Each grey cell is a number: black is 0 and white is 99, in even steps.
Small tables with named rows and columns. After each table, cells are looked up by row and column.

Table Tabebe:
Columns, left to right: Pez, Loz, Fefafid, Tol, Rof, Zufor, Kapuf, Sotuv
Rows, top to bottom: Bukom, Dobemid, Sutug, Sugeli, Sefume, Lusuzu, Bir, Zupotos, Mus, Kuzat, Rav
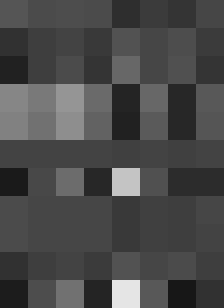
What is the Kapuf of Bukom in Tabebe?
20
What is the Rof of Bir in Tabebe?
76
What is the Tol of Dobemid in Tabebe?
22
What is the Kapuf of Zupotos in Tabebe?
24
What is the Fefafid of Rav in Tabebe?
44
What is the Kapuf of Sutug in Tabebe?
31
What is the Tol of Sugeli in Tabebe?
41
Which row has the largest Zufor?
Sugeli

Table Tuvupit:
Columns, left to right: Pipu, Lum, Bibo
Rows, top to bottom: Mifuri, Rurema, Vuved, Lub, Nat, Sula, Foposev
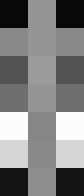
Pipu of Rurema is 53
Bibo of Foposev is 8
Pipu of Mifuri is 3
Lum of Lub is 58
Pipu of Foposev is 8
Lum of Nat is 52
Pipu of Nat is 98
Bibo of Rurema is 53
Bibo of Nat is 98
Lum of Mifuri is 58
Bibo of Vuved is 32
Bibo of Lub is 43
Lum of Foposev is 55
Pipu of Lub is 43
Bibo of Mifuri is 3
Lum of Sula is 53
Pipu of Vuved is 32
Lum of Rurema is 58
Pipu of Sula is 83
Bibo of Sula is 83
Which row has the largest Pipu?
Nat

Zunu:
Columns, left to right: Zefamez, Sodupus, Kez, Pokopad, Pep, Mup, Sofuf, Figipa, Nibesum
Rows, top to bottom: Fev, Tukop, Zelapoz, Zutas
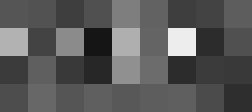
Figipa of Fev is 26
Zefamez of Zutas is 30
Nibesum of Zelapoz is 22
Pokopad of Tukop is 8
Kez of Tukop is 54
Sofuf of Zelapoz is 17
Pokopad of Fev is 31
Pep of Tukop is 68
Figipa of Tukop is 17
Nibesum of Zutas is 18
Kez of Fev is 24
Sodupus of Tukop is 26
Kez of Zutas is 33
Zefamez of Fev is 33
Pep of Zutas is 34
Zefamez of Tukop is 69

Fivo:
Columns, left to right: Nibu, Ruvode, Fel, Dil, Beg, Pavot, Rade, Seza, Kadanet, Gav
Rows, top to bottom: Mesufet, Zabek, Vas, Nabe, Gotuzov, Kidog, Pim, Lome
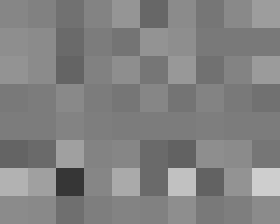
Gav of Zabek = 47
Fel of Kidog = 62
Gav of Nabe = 44
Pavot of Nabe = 52
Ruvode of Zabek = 54
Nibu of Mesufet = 52
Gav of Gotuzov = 48
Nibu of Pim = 69
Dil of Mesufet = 51
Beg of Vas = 55
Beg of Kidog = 52
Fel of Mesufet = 44

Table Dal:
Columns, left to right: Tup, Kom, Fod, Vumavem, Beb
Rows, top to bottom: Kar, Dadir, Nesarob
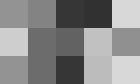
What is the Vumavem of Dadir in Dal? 75
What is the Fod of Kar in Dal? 21
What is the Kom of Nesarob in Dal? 42
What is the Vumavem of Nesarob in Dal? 73
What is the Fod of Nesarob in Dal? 21
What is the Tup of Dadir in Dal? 80
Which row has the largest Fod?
Dadir

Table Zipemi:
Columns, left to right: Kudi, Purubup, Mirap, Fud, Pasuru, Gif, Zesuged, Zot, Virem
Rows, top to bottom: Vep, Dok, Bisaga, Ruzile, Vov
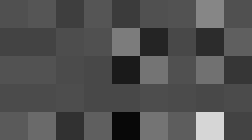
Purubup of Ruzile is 29
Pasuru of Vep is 23
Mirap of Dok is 30
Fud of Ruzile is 28
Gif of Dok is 14
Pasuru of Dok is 48
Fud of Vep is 33
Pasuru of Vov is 3
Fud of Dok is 31
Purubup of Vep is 33
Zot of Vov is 83
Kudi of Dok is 26
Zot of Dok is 17
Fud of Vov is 37
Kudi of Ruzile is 29
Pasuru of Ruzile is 28
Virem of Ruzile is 29
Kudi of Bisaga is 32

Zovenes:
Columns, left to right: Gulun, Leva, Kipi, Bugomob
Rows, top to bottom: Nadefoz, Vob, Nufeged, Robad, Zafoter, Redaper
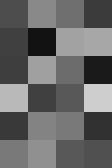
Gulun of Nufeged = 24
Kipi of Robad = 34
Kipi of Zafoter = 47
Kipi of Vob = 63
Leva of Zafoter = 51
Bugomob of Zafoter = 19
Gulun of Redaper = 47
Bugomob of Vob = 65
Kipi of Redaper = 34
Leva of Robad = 25
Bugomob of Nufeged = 10
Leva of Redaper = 56
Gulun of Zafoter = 22
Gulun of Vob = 25
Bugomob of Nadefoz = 23
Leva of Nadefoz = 53
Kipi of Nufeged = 42

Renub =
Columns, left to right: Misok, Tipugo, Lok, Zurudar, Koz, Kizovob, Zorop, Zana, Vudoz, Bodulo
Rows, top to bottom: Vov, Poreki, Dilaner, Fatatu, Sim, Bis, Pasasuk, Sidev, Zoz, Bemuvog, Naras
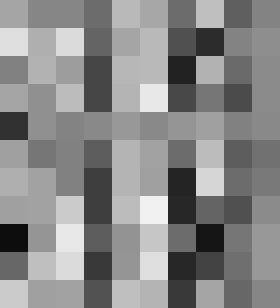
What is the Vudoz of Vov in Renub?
37
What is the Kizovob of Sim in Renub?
53
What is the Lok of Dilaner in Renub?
61
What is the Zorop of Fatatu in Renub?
28
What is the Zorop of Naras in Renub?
22
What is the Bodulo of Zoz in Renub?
59
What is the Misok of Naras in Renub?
79
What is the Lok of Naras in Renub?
63
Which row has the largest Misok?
Poreki

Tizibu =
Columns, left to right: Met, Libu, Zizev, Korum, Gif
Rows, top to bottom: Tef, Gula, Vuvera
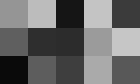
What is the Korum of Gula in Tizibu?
60
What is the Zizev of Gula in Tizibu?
17
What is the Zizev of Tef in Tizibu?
8
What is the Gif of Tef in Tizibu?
23
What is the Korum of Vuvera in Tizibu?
66
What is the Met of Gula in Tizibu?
37
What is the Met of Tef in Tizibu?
58
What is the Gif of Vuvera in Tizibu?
34
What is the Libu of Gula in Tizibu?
18
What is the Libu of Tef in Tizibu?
73
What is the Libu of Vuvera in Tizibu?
36
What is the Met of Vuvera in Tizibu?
4
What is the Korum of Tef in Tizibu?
76
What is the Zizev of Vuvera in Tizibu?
24
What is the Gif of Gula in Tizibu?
77

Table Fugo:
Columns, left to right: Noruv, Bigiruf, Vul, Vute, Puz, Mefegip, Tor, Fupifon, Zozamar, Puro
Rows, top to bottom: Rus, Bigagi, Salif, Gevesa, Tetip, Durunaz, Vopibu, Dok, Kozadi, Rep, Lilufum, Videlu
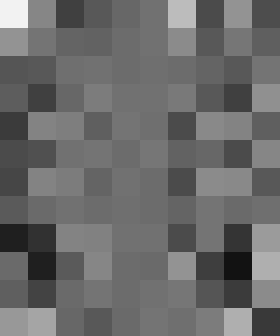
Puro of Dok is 43
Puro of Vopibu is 34
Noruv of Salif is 33
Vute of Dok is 42
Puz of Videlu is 41
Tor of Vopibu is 29
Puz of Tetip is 45
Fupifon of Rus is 29
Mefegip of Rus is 44
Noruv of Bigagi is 57
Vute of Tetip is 37
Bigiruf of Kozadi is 19
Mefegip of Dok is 42

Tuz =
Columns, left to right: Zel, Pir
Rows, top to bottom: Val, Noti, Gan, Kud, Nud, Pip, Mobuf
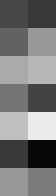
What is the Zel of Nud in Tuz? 74
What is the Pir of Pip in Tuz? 3
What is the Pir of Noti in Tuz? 59
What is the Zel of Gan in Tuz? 66
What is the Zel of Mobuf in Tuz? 59
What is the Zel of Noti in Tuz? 38
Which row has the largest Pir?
Nud

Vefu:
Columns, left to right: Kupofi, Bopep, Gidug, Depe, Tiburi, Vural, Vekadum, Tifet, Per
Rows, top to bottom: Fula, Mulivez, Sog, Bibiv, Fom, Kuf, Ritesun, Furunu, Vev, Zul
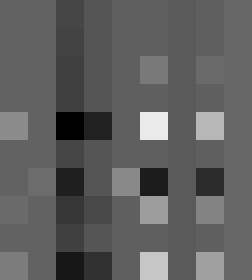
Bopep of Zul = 38
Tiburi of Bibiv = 37
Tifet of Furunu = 51
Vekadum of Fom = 35
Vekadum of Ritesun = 35
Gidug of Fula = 27
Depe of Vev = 33
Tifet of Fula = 37
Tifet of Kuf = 37
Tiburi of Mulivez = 37
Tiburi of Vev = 37
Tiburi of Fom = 37
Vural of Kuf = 37
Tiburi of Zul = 37
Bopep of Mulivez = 38
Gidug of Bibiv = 25
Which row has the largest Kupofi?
Fom

